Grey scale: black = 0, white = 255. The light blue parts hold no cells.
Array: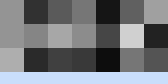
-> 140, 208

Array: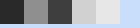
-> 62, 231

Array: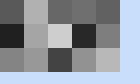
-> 206, 206

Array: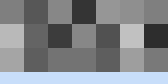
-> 135, 193

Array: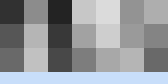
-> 162, 219

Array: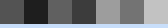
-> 60, 194

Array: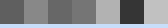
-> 117, 193

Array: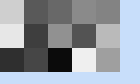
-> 145, 239

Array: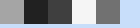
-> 63, 245
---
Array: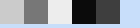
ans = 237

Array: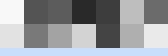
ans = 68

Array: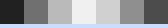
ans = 208

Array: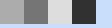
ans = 117

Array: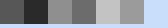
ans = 108

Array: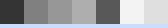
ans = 88

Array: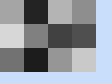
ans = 28
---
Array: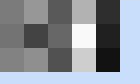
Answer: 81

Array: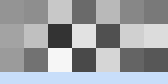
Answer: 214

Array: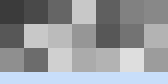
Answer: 179

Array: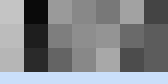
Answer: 167

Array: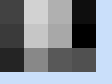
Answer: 136

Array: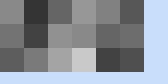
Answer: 201

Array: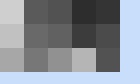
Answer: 145

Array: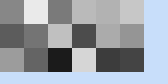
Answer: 214

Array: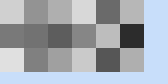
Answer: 202
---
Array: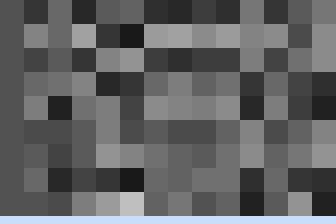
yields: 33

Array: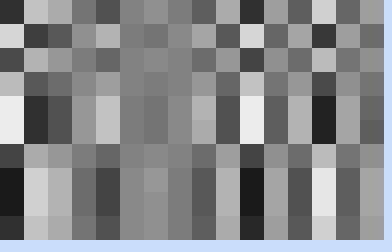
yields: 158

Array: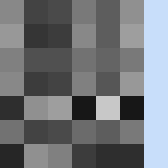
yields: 46

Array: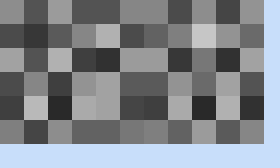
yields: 134

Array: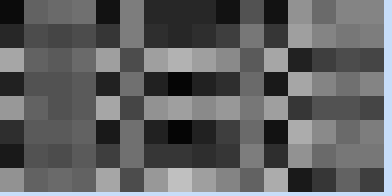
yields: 62

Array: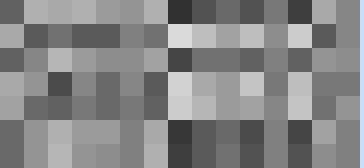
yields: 128
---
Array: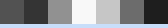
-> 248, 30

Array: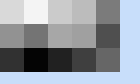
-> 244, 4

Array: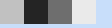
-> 234, 36

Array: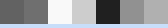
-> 249, 32

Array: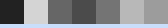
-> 212, 34

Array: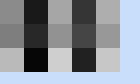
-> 207, 6

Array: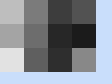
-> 226, 27

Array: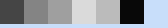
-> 218, 8
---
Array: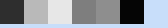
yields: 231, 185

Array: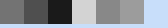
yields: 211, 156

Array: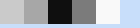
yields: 249, 202

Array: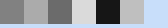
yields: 218, 191

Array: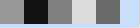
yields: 219, 152

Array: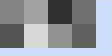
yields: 215, 160

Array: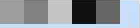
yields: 197, 157
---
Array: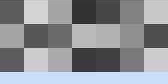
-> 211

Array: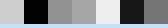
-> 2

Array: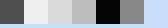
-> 239

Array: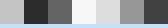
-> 44

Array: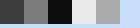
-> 123

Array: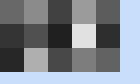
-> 139
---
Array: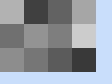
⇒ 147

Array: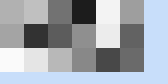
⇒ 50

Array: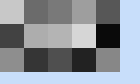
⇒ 173

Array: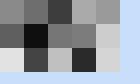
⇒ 15

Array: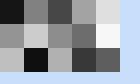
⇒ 204

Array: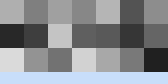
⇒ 62

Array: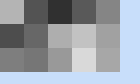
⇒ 103

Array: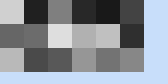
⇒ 108

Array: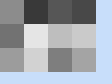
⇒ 229
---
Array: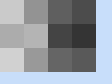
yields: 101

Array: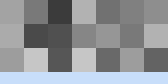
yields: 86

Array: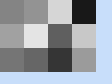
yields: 53

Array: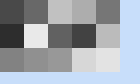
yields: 152

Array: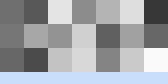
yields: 195

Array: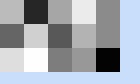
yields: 125

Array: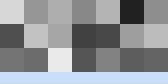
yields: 234

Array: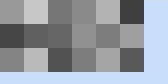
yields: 82

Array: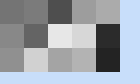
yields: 164

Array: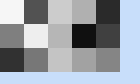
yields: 196
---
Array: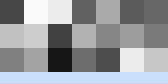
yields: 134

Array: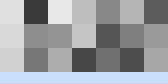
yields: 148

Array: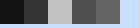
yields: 79

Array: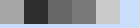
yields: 121

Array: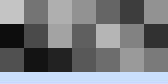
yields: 109

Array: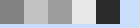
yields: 156

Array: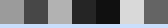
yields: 99
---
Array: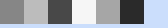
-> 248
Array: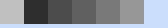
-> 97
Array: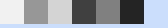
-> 65
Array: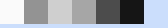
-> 166
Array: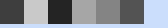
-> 167
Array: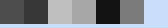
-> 167
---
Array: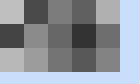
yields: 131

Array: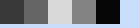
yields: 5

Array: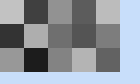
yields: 98

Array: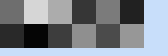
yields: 151

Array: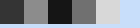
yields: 216

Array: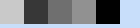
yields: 1

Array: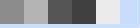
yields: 235

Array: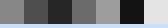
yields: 228

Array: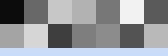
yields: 185
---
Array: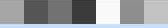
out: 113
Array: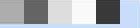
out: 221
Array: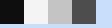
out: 196
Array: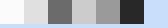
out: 107
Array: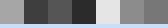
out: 85
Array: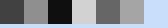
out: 15
